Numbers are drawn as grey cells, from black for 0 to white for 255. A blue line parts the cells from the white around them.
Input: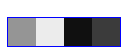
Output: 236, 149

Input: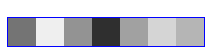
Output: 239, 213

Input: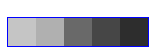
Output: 197, 176

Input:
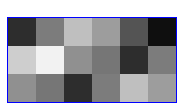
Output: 242, 206

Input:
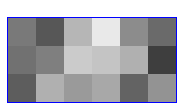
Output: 233, 203

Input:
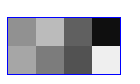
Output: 239, 187
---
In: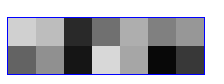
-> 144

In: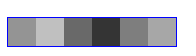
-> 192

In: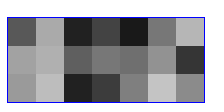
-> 189

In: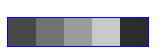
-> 114

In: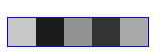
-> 28

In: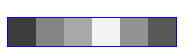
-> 132

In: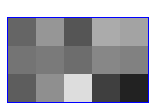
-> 143

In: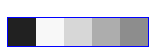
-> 248

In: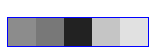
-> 120
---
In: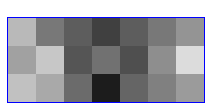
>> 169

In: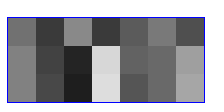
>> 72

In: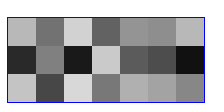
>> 71

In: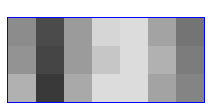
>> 57

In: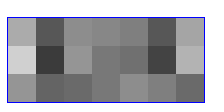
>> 100

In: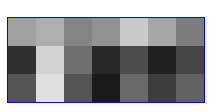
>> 224
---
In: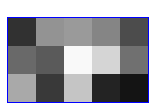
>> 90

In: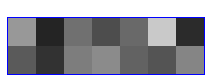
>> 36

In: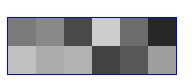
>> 137

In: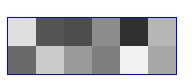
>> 84

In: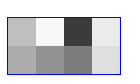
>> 248

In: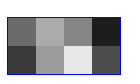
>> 171
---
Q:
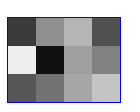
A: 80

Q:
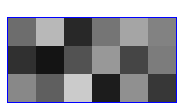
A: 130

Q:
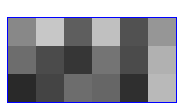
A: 150

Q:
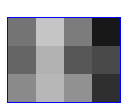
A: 24

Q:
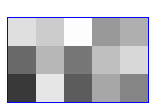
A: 175

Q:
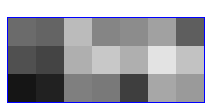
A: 94

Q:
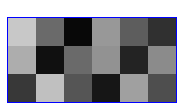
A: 48
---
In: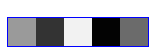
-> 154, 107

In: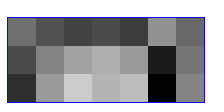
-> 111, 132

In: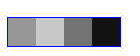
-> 151, 18

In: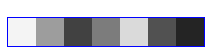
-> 244, 36

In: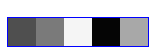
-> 79, 168

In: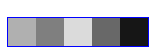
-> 176, 22
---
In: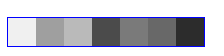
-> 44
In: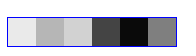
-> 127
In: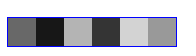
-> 153
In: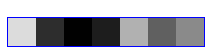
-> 138
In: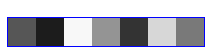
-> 121
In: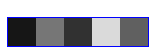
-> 96
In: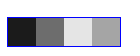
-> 165
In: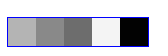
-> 2
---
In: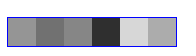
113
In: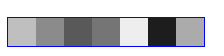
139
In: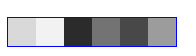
242
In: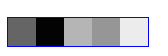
3
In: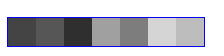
86
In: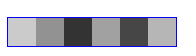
146
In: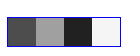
160
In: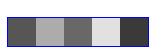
172
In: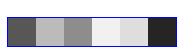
187
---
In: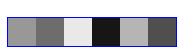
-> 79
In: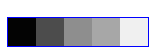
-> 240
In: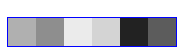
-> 92
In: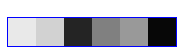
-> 7
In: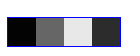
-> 44
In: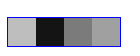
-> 160
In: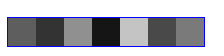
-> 122
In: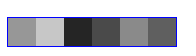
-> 95
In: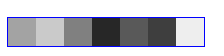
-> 238
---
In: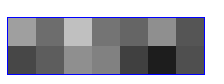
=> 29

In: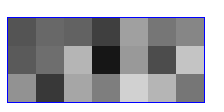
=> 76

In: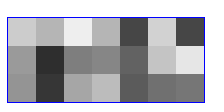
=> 196

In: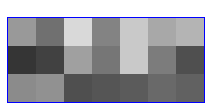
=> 124

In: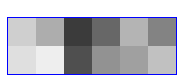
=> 160

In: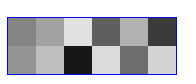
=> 110

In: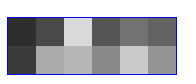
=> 203

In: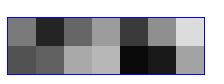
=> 24

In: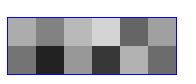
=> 178

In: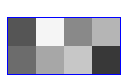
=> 199
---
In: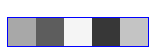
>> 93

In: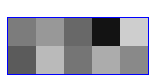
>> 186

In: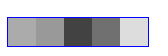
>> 153

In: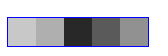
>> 175

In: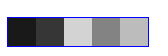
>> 54

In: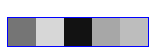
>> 215

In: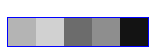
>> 209

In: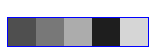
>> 120

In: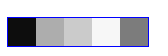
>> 173

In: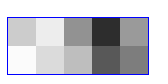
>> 219
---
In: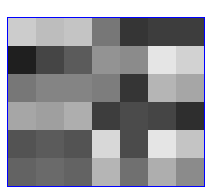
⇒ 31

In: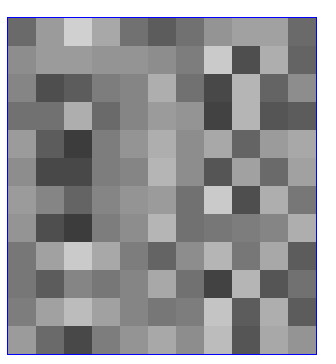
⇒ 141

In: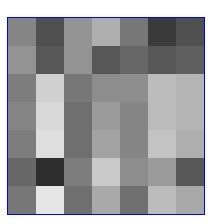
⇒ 147

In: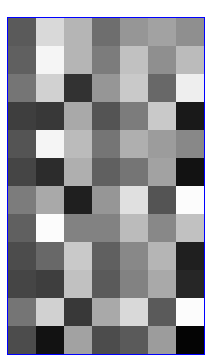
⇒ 96

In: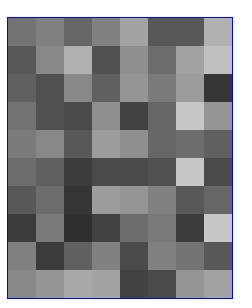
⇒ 88

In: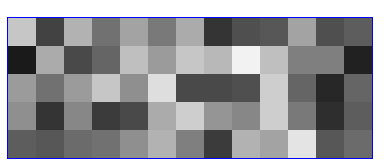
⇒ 26

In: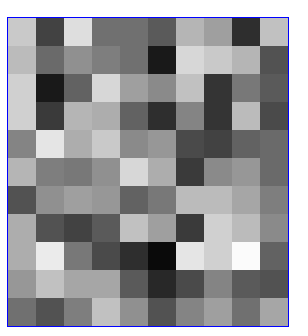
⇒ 187

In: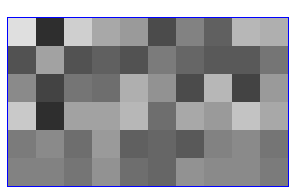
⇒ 82
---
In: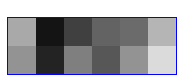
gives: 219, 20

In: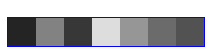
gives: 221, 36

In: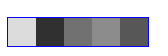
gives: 220, 48

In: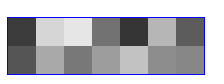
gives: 230, 53

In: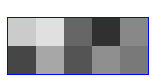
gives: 224, 48

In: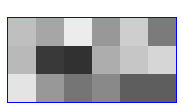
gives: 236, 49

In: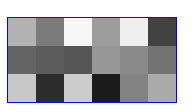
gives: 246, 28
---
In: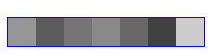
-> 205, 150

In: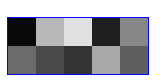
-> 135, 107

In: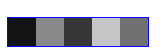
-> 113, 20

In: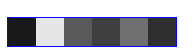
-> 47, 25

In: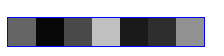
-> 146, 101

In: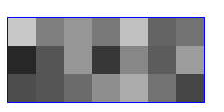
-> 114, 77

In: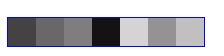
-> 192, 67

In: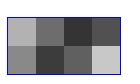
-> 81, 137

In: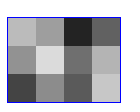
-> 97, 68
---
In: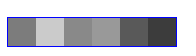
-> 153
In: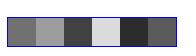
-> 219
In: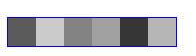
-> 160
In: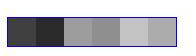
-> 143
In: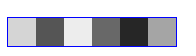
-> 104
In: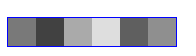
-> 222
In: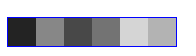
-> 115
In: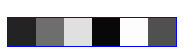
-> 8
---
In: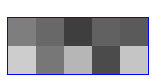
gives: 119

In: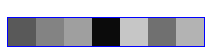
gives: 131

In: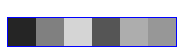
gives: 128

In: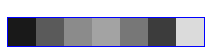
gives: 90

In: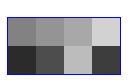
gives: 77

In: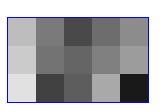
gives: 65
